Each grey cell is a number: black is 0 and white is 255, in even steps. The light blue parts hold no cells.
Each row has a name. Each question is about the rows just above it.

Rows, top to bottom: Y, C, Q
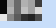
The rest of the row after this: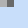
[192 162 218]
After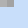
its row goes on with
[61]
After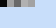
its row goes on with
[61]
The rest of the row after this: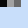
[177 162  61]
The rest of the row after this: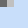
[162 218]
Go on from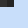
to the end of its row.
[75]
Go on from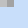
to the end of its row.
[218]

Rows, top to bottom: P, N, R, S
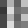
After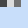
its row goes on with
[125]
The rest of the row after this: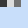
[125]
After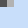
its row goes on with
[ 97 193]

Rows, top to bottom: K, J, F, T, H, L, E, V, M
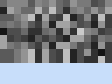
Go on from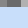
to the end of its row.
[106 190 106  49 121 134 106 147 106 163]
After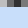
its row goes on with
[134 106 147 106 163]

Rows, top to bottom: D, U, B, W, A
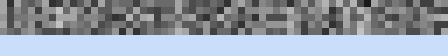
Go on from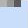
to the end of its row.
[ 76 149 135 149 119  91 149  91  76  64]
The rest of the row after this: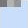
[106  91 165 119 119  91 119 135 119  64  64]

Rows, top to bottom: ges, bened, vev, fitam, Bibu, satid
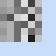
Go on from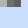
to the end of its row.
[209 109]
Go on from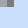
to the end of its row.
[109 194 138]
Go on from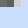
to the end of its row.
[109]
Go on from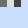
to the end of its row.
[194]
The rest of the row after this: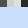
[194]

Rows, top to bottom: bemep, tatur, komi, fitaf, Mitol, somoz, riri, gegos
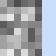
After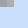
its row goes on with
[188 145 132 145]
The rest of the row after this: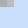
[145 132 145]
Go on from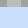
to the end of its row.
[ 91 132]

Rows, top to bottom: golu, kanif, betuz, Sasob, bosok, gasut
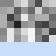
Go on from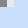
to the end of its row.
[162 219 244 121 162  64]
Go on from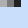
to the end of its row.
[147 162  78  64 121]
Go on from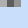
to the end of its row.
[106 205 121 147]
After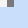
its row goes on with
[162  64]

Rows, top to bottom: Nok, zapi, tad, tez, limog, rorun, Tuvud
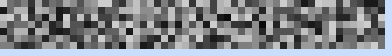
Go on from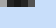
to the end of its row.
[ 97 126 141  52  97  97 179  25 193 141 141 179  97 193  83 126 179 179
 141  67 179 166 166  97 166 141  37 179  83  83  83 112 193 141  25 126
 205  52  97  97 179  67  97  37]
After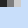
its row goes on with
[126 166 179 193 205  52 141]
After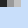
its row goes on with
[ 83 205  67  25  37  67 179 193 193 141 126  52  83 166 193  37 112 154
 193 141 179  25 112 112  52 112  97 112]
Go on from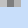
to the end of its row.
[ 52 126  67 154 205  52 193 179  67 179 193  67 179  67  83 126 154 126
 205 154  83  25  52 205 193 193  67 179  83  67  25  25  67]

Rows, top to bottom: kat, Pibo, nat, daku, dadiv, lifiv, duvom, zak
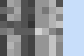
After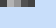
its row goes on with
[149 149 195 134]
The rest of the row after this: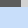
[179 134 105]
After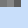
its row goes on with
[ 93  93 210 179 134 105]
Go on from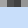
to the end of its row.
[149 195 149]
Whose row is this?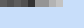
daku
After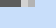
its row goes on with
[134 105]
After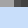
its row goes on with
[149 149 195 149]

